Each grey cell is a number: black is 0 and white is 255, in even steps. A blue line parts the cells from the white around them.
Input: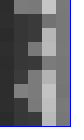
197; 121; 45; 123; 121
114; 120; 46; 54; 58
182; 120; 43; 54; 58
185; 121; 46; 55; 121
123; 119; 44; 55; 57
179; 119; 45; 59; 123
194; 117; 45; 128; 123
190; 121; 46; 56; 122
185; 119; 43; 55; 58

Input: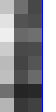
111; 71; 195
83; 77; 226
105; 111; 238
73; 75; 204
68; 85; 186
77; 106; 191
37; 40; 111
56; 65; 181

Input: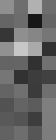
177; 109; 143; 110
23; 101; 101; 108
134; 118; 54; 143
170; 49; 145; 199
49; 113; 100; 101
61; 65; 118; 50
59; 111; 100; 112
92; 127; 82; 100
61; 126; 89; 84
86; 125; 98; 110

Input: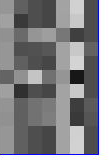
209; 77; 150; 96; 78; 70; 163
200; 77; 161; 58; 78; 70; 162
63; 77; 145; 106; 149; 158; 119
200; 98; 150; 79; 81; 87; 163
212; 77; 150; 96; 78; 70; 163
23; 77; 100; 145; 196; 113; 149
200; 77; 160; 48; 78; 70; 163
61; 90; 148; 96; 114; 123; 163
57; 85; 145; 96; 114; 126; 163
208; 77; 150; 96; 78; 70; 163
210; 77; 150; 96; 78; 70; 163

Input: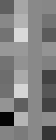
137; 135; 95; 166
137; 115; 136; 179
137; 91; 115; 217
137; 148; 152; 153
137; 129; 115; 146
137; 66; 109; 170
137; 86; 112; 213
137; 66; 148; 95
137; 141; 4; 181
137; 53; 132; 123

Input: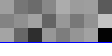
158; 90; 159; 118; 107; 136; 172; 156
146; 194; 131; 144; 162; 100; 152; 120
162; 3; 164; 103; 46; 151; 125; 149

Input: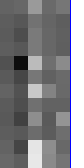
106; 118; 99; 103; 154
101; 94; 93; 87; 114
103; 96; 91; 77; 122
103; 95; 94; 88; 122
111; 139; 81; 13; 187
97; 106; 90; 70; 119
131; 105; 99; 82; 200
98; 98; 91; 78; 112
90; 148; 89; 65; 142
92; 110; 93; 89; 108
142; 104; 99; 69; 229
138; 116; 104; 94; 232

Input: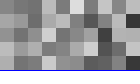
134; 189; 134; 119; 114; 187; 123; 221; 124; 197
187; 55; 166; 153; 109; 170; 187; 128; 86; 130
179; 177; 146; 115; 143; 207; 116; 136; 161; 64
109; 196; 188; 155; 175; 124; 132; 171; 206; 83
130; 56; 175; 116; 124; 202; 145; 140; 92; 97

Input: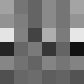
117; 164; 162; 117; 100; 138
117; 148; 146; 126; 100; 138
123; 231; 228; 129; 67; 174
100; 18; 36; 103; 122; 54
117; 131; 134; 114; 100; 132
99; 83; 80; 103; 108; 94
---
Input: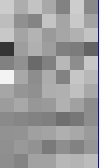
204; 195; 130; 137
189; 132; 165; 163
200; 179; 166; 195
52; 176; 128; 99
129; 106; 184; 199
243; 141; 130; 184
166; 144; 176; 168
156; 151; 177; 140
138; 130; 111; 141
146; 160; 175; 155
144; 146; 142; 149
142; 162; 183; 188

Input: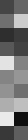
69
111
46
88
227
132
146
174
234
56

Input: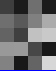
62; 111
111; 128
99; 193
153; 71
130; 100

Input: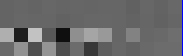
100; 100; 101; 101; 102; 103; 104
100; 102; 98; 103; 102; 102; 102
175; 194; 15; 165; 102; 103; 110
105; 78; 77; 56; 103; 105; 108

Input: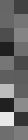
102
103
77
31
118
94
188
32
232
110

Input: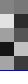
131
226
160
21
165

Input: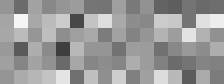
149; 163; 149; 117; 159; 146; 94; 106
165; 168; 204; 195; 169; 136; 200; 224
167; 150; 142; 169; 162; 149; 157; 177
153; 174; 62; 149; 114; 156; 136; 141
160; 163; 106; 134; 134; 156; 108; 132
149; 182; 228; 191; 206; 160; 185; 170

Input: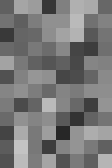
96; 156; 128; 170
114; 125; 144; 113
57; 104; 163; 88
105; 121; 136; 61
163; 97; 96; 133
81; 150; 70; 101
133; 125; 132; 141
123; 100; 134; 62
106; 132; 89; 99
68; 121; 39; 173
92; 120; 132; 122
81; 124; 82; 95
